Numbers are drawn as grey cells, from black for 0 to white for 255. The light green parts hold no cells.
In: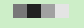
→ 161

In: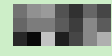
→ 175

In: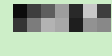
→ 179

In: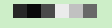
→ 193

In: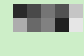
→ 197

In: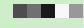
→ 152

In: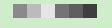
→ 187

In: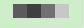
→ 113
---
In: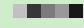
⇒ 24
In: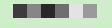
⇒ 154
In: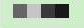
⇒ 25
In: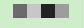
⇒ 157
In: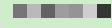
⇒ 53
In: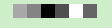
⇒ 101
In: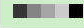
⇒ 2
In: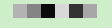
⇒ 167
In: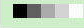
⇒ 251
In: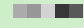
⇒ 88
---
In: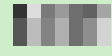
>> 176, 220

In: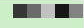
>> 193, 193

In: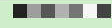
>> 177, 246

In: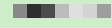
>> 188, 223

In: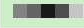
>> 25, 196

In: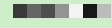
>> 147, 243
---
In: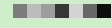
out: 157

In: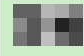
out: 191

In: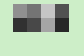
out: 165

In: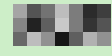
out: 145

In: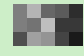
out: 148

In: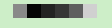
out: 35

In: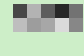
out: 167

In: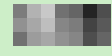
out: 167
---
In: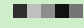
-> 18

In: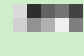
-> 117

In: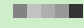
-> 152

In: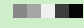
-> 61

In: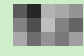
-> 168

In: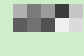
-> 59

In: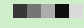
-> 15

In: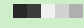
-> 208
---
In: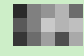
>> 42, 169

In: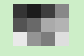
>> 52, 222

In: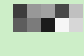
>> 61, 215

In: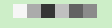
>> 246, 139

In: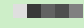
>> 223, 128

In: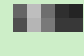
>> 101, 56

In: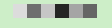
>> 220, 101

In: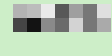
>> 179, 170

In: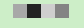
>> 168, 132
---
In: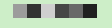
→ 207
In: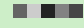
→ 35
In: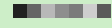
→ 184
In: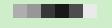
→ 55
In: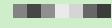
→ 143
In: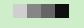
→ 101
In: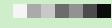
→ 200
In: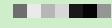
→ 182
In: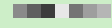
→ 60
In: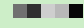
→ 206
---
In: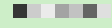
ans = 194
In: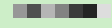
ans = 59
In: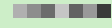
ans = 98
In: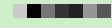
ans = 33
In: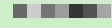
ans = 53
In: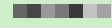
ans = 58
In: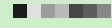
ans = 71
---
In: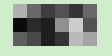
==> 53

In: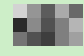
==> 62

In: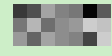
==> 130

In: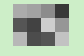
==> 76

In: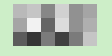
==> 64

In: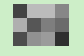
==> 145
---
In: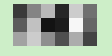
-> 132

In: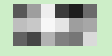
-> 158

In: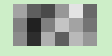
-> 94

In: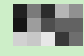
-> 122

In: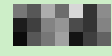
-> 87

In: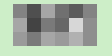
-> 79
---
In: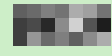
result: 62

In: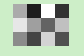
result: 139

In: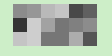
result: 196

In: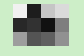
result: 157

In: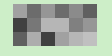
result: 96

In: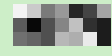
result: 112
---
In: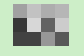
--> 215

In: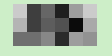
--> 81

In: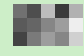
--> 134

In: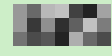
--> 96

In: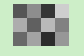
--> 96

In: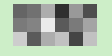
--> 90

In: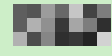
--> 166

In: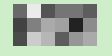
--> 161
